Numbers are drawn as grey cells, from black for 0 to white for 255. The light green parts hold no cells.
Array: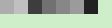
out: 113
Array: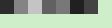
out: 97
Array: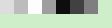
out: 158
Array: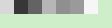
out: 182
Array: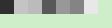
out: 88
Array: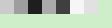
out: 170
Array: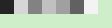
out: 192
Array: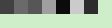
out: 159
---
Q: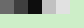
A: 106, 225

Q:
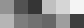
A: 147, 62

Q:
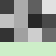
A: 63, 107

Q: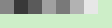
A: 133, 231

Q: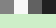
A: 130, 33

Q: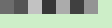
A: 108, 148

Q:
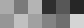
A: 171, 212

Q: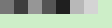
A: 118, 212

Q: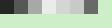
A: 38, 105
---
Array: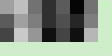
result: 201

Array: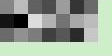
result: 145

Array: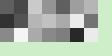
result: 245

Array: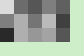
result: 175

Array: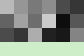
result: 54

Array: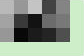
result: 8

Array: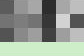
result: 137

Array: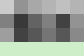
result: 66

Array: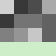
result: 149
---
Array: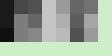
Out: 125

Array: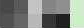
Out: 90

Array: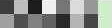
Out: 189

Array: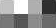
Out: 255

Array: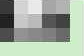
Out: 199

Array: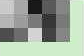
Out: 157

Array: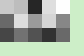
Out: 222

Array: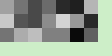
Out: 85
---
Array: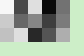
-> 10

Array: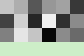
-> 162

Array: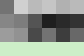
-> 177

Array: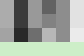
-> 141

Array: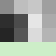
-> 199

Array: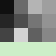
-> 180
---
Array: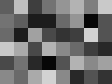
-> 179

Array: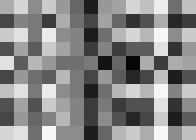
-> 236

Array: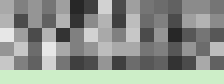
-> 139

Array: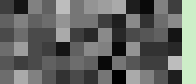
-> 9

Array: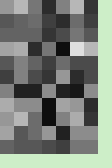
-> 129

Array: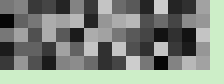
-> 36

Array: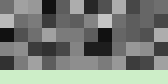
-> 71
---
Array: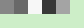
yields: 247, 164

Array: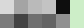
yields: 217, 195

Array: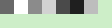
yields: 255, 210

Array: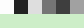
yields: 253, 222

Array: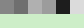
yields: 219, 176

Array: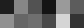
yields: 213, 154

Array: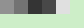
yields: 224, 145

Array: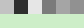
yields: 230, 194

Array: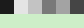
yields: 228, 195
